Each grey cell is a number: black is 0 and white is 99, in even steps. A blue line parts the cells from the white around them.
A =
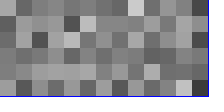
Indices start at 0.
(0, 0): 65
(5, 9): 41
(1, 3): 59
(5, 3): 42
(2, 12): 29
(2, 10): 55
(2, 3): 63
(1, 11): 64
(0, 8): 79
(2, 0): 42
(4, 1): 53
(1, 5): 73
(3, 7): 50
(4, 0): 49
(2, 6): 56
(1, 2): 56
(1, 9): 61
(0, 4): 46
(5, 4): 59
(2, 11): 63

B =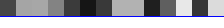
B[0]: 27
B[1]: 64
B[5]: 8
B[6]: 22

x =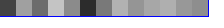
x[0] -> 26
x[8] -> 58
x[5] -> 17

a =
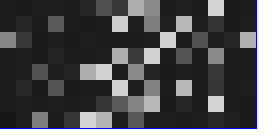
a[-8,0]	11
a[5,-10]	11
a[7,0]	9
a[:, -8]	[67, 12, 11, 23, 53, 12, 51, 34]
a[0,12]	11
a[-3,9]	50
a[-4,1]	12
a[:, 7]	[22, 80, 11, 67, 11, 81, 35, 12]
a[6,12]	11
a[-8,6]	31
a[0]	[11, 10, 12, 12, 11, 15, 31, 22, 67, 53, 11, 13, 11, 82, 10, 11]
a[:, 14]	[10, 10, 15, 11, 11, 11, 11, 13]
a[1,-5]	71
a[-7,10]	13
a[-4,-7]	14
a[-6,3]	12
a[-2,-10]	21
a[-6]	[52, 22, 10, 12, 10, 12, 11, 11, 11, 12, 81, 11, 32, 12, 15, 68]
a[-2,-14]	11
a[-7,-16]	11
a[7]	[9, 12, 49, 11, 21, 82, 70, 12, 34, 12, 12, 11, 12, 16, 13, 10]
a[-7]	[11, 15, 11, 35, 11, 10, 11, 80, 12, 49, 13, 71, 12, 20, 10, 12]
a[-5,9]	81
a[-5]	[11, 12, 10, 14, 11, 11, 12, 67, 23, 81, 11, 33, 11, 53, 11, 11]
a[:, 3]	[12, 35, 12, 14, 12, 33, 12, 11]
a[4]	[11, 12, 32, 12, 14, 67, 81, 11, 53, 14, 10, 12, 11, 22, 11, 11]

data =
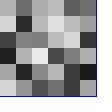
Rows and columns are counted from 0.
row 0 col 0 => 70
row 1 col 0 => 83
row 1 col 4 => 73
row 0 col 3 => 73
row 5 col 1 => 58
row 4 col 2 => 53
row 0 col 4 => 37
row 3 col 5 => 68
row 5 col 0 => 83
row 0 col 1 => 42

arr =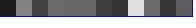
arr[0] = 11
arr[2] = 26
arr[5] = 40

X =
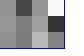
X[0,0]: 57
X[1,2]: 62
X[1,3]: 20
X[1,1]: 49

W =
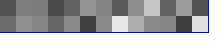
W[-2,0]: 32
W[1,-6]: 90
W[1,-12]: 56
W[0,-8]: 57
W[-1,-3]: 52
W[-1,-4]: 53
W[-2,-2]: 60
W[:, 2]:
[48, 52]

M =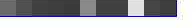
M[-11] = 41
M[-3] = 87
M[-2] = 27

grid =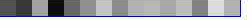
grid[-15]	32
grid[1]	22
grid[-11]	40
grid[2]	63
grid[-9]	76
